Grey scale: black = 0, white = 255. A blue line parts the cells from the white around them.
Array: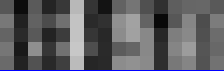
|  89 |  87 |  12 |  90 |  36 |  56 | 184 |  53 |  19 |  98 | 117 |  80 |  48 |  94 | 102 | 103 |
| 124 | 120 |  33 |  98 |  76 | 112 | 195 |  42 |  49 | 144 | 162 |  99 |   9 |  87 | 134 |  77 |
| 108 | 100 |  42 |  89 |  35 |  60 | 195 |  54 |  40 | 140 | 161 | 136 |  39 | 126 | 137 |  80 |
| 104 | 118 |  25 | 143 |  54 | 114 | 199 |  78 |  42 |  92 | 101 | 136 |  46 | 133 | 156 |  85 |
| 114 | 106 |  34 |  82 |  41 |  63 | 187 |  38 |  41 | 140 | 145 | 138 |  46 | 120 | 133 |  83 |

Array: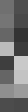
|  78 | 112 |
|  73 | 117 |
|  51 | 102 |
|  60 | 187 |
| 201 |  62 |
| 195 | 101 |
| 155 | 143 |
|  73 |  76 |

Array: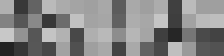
| 159 | 176 |  56 |  99 | 186 | 171 | 164 | 160 | 168 |  92 | 169 | 159 | 172 |  64 | 187 | 159 |
| 190 | 130 |  86 | 137 |  56 | 108 | 193 | 163 | 166 |  97 | 173 | 167 | 197 |  62 | 162 | 186 |
|  67 | 200 | 147 |  86 | 196 | 178 |  72 | 175 | 185 | 141 | 182 | 165 |  63 |  38 | 118 |  74 |
|  82 |  35 |  54 |  87 |  71 | 162 |  80 | 159 | 169 |  67 | 169 |  98 |  73 | 191 | 154 |  87 |

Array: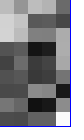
| 106 | 188 | 149 | 189 | 179 |
|  71 | 210 | 196 |  89 |  92 |
| 172 | 211 | 188 | 128 | 127 |
| 173 |  83 |  91 |  20 |  29 |
| 168 |  66 | 108 |  59 |  68 |
| 116 |  81 |  87 |  57 |  62 |
|  24 |  73 |  74 | 139 | 134 |
| 140 | 118 | 102 |  17 |  24 |
| 251 |  76 |  74 |  98 |  98 |

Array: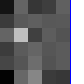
|  96 |  20 | 100 |  54 |  62 |
|  89 |  59 |  89 |  95 |  88 |
|  83 | 100 | 191 |  64 |  93 |
|  91 |  60 |  91 | 101 |  86 |
|  91 |  70 |  85 | 109 |  83 |
|  55 |   3 | 103 | 134 |  59 |

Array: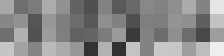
| 229 | 168 | 110 | 123 | 172 | 145 |  99 |  80 | 131 |  89 | 105 | 136 | 130 | 142 | 171 | 131 |
| 194 | 135 | 146 |  85 | 152 | 126 | 108 |  88 | 142 | 129 |  80 | 127 | 125 | 148 | 143 |  95 |
| 157 | 110 | 176 |  81 | 156 | 127 |  98 | 101 | 124 | 154 |  58 | 131 | 109 | 143 | 109 |  72 |
| 238 | 197 | 162 | 132 | 186 | 170 | 151 |  51 | 178 |  49 | 195 | 131 | 200 | 198 | 158 | 189 |

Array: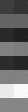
|  52 |  61 |
| 101 | 101 |
|  33 |  41 |
| 125 | 129 |
|  37 |  44 |
| 129 | 129 |
| 249 | 234 |
| 134 | 134 |

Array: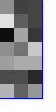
|  69 | 143 |  65 |
|  68 | 225 |  94 |
|  55 |  14 | 165 |
| 200 | 142 | 116 |
| 171 | 158 | 170 |
|  41 |  75 |  76 |
| 151 | 180 |  98 |
